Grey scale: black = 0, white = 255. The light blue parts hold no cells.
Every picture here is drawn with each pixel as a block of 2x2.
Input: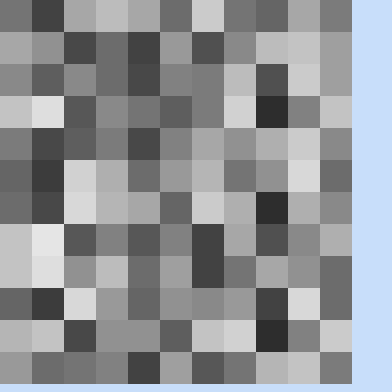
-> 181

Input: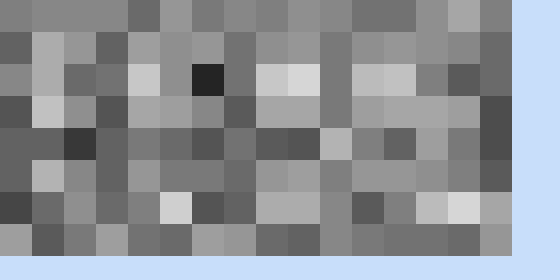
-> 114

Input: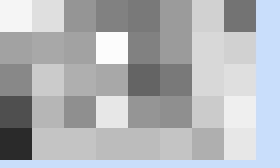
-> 196

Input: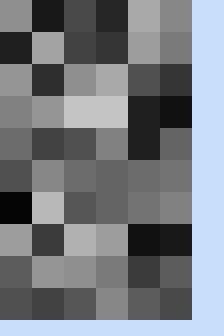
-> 135

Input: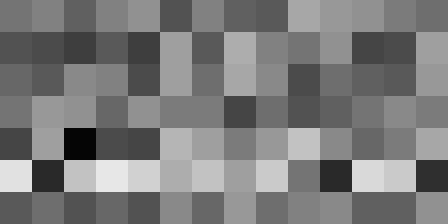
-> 96

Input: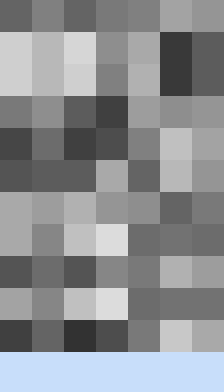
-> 121
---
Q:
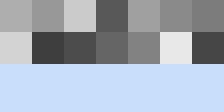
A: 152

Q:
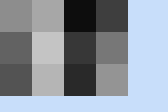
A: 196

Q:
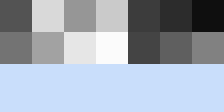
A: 217

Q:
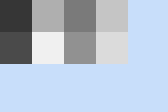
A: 175

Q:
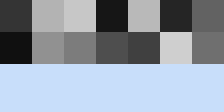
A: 179

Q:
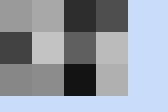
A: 195

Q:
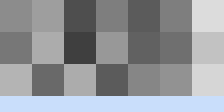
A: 172

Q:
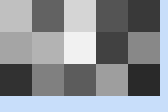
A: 179

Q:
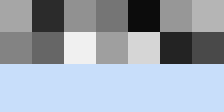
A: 43

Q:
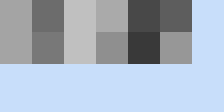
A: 108
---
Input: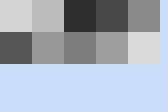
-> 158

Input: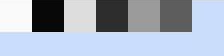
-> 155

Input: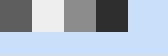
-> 139

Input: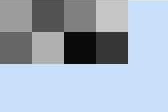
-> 11

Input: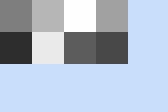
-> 92

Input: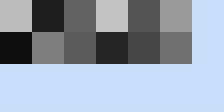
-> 70

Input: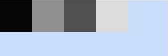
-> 80

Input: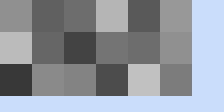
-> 193

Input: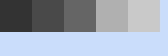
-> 176
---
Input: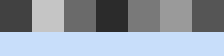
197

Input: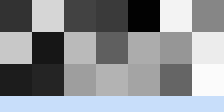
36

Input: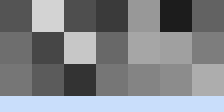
91

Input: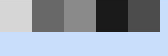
104

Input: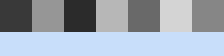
150

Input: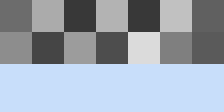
69
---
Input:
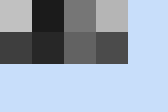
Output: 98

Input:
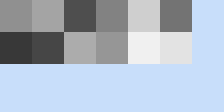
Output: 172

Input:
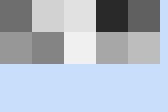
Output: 240

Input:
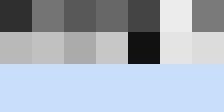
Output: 171

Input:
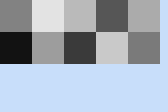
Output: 58

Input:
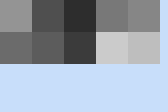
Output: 59

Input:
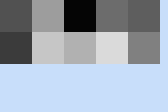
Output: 177

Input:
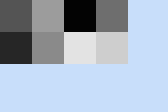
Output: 227
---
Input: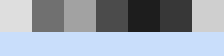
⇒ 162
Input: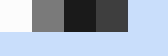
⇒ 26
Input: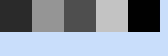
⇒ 78
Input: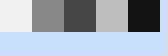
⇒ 69
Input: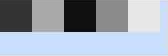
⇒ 15
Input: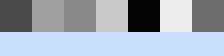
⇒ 137
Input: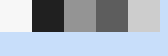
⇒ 148
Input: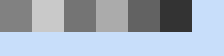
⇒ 116
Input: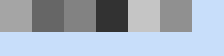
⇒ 130
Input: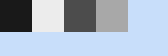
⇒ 76
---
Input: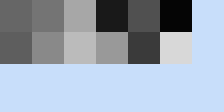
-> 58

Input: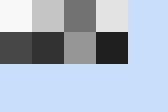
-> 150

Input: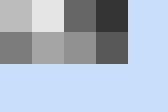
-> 145

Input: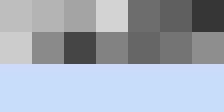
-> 116

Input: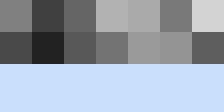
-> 147

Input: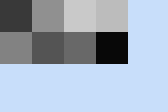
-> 104

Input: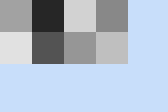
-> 150

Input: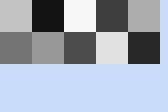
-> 226
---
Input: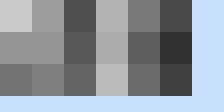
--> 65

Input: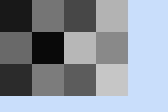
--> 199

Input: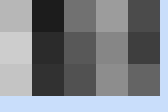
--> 100

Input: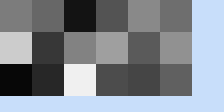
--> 96

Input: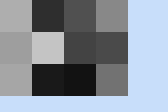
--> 114

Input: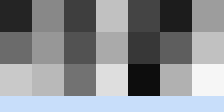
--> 246

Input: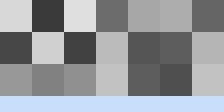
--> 194

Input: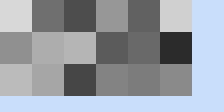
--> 138

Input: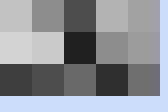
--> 111
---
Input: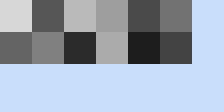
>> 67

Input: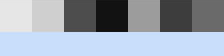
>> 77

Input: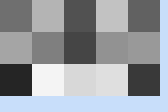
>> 69

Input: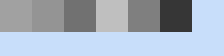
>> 127

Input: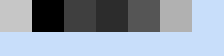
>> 63

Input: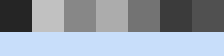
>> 80

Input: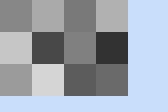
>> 92
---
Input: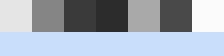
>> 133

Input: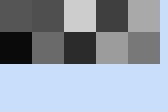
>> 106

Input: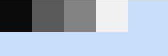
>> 90

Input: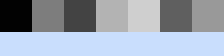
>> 124

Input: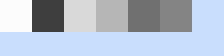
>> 62

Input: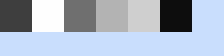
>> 254

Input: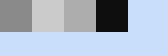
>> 203

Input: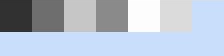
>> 110

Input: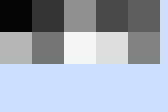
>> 116
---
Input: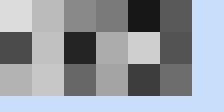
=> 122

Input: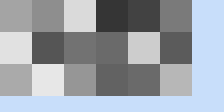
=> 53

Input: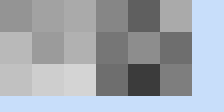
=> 134

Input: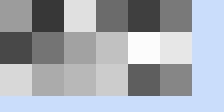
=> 108

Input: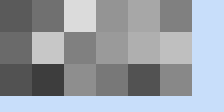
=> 148

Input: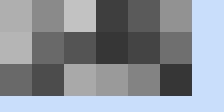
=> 62

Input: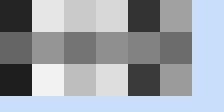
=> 216
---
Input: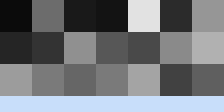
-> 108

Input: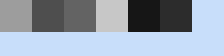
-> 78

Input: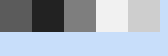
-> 34

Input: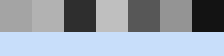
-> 178

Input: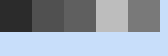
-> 80

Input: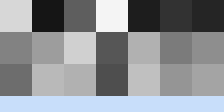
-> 21

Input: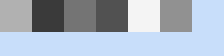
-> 58
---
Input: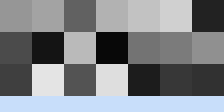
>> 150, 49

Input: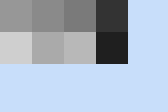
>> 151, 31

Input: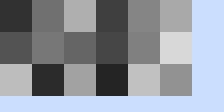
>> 50, 147

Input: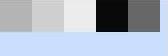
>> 179, 103

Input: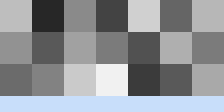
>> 190, 169

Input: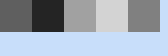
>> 95, 128
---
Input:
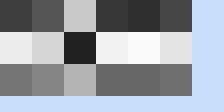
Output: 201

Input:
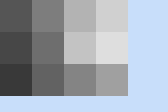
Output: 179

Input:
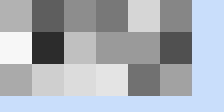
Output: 141

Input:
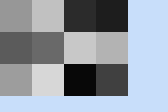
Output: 43

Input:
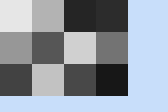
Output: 37

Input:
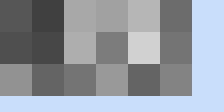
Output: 168

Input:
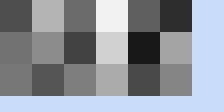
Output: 107

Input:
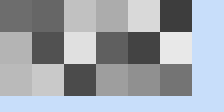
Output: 193

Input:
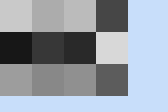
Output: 187
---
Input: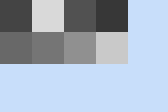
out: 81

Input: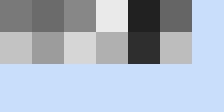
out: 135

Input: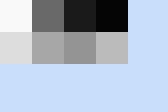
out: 26

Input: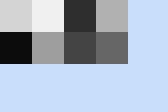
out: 46

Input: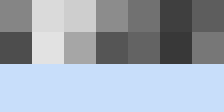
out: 206

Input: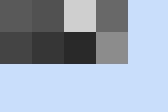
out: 207

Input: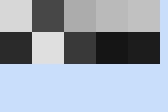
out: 172

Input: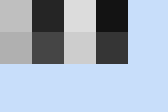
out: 220

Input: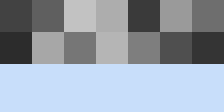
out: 194

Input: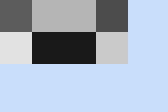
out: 181
